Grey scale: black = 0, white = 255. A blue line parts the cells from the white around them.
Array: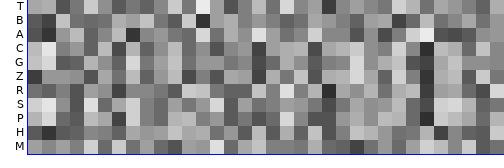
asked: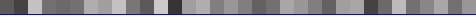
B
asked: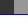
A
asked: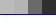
P
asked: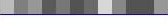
P
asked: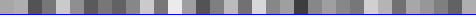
T
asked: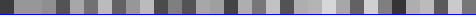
Z
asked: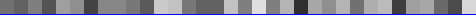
R

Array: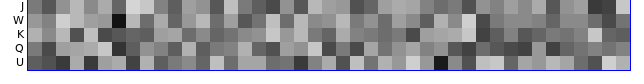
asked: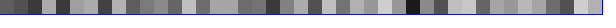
U
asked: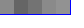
K
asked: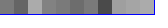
K
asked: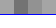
Q
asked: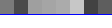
K
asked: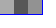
J
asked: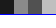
U

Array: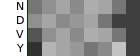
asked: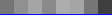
N
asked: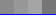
D
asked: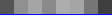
V

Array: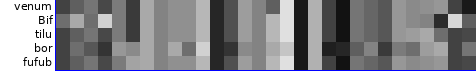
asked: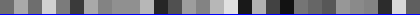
Bif
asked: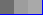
bor
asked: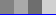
bor
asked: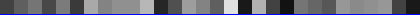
venum
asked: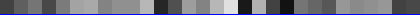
fufub

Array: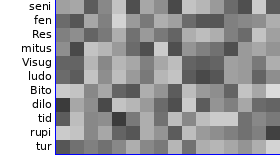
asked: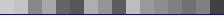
rupi
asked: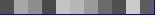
seni
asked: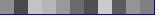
dilo

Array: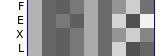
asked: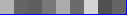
L
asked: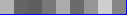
X
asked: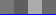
E
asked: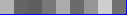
F

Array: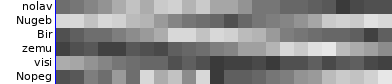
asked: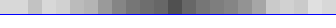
Nugeb
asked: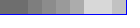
Bir
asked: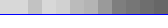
Bir
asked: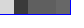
Nopeg
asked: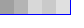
zemu
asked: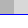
zemu

